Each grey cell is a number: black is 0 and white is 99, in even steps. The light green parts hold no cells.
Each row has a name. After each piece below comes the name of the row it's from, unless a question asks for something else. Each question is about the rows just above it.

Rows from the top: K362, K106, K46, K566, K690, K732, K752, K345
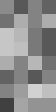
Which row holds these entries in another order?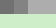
K106
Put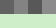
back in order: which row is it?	K362

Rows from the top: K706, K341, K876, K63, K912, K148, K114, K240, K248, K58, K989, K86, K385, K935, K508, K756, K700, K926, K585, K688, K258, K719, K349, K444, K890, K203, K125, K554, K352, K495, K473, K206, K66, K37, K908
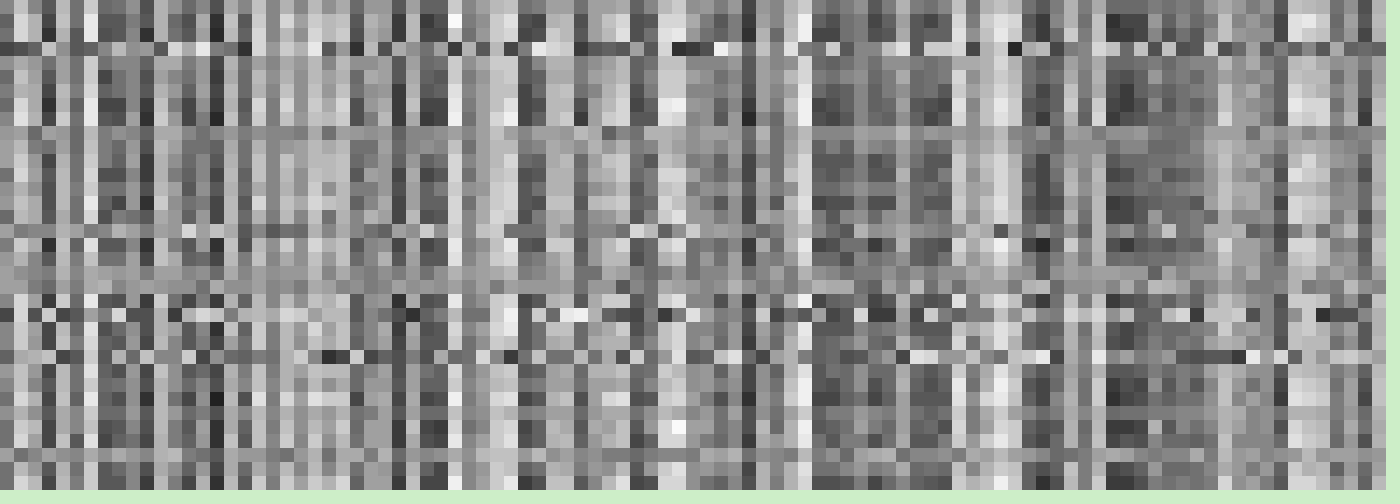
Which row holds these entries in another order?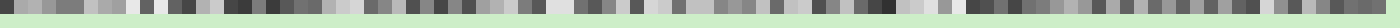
K206
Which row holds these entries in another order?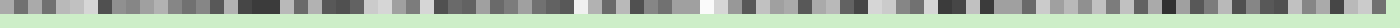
K473
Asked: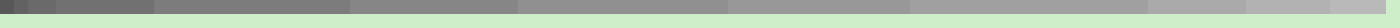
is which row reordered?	K688
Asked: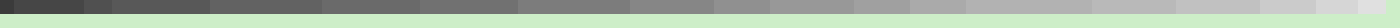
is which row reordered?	K890
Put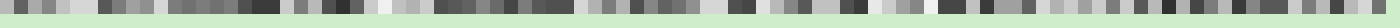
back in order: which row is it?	K908
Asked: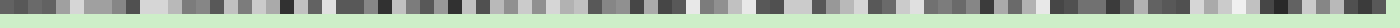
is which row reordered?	K926
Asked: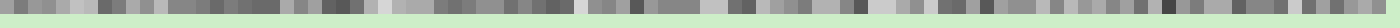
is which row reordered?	K912

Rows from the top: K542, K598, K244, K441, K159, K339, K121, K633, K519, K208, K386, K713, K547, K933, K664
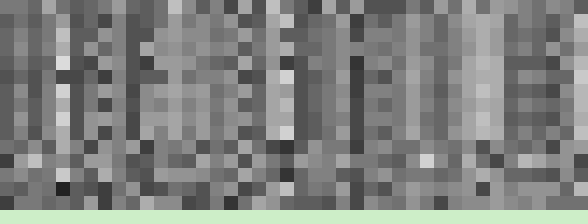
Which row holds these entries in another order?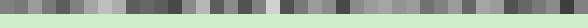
K121
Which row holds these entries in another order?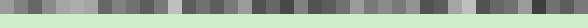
K598
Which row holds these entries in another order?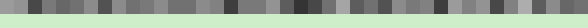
K386
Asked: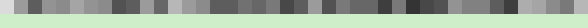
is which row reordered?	K159

